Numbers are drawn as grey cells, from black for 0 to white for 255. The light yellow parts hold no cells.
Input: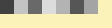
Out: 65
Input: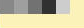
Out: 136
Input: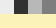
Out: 236
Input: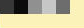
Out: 55
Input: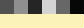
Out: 81
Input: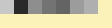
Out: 199
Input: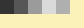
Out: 51
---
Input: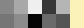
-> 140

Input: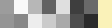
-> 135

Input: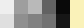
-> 143

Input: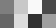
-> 221

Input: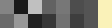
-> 152

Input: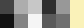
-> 131

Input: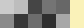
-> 55

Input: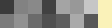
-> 145

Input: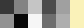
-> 8

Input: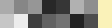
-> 236
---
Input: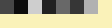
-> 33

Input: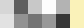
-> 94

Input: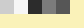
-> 86

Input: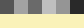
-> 85

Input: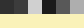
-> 48

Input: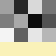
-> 39
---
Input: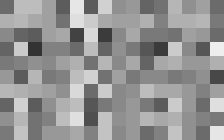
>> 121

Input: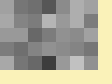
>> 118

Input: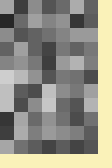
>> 92

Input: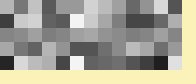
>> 153

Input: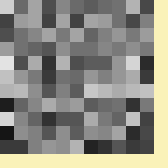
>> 72

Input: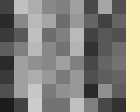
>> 94

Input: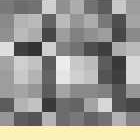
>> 71
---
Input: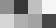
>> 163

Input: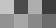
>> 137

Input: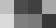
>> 122

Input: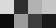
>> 62

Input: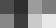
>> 202

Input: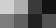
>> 33

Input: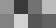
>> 87

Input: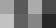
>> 134

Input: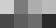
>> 109
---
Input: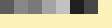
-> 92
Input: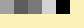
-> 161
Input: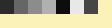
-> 43
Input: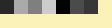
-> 40
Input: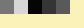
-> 118
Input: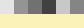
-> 228
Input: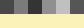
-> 72
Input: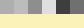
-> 174
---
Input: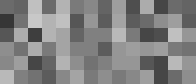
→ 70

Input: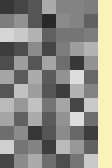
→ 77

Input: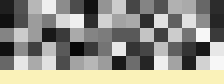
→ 31

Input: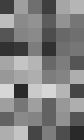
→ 125

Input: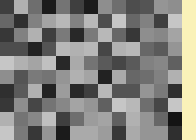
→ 149

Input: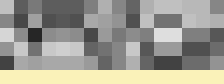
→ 108

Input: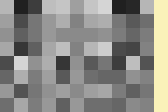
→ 102

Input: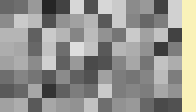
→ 103

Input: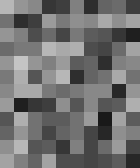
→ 77
